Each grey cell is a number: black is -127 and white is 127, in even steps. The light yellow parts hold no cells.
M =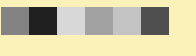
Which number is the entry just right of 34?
67
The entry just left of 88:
-95

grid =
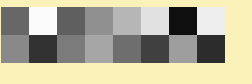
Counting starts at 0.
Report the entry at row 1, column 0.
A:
9
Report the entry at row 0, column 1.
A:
123
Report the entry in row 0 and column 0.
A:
-24
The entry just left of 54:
16
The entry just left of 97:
54

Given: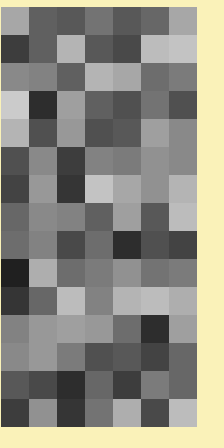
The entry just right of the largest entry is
-82
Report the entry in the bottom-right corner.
60
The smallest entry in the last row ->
-74
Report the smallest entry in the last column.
-60
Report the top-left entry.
39
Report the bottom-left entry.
-66
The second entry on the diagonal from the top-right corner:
60
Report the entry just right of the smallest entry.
46
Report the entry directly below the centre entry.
-18
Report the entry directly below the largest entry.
52
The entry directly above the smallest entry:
-18
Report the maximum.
75
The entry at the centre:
-31
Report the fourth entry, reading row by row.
-12
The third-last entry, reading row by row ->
46
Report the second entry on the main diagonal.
-31
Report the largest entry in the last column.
67
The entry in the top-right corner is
39
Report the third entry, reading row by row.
-39
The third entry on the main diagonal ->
-31
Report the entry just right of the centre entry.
31

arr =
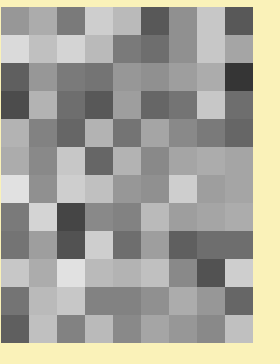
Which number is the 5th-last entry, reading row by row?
9
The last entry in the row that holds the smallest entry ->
-74
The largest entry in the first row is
78
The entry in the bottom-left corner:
-32
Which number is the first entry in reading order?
23
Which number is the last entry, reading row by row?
64
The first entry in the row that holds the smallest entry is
-32
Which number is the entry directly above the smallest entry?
37
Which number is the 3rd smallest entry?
-51
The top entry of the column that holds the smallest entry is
-39
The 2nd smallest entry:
-58
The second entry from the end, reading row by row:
9
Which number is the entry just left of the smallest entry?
44
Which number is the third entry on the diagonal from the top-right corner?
30
